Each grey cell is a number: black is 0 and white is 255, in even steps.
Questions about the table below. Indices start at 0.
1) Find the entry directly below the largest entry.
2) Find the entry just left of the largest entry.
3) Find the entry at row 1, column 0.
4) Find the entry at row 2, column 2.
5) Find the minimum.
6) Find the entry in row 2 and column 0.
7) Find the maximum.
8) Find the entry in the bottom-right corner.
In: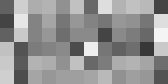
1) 201
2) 104
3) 68
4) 131
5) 55
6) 97
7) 244
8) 83
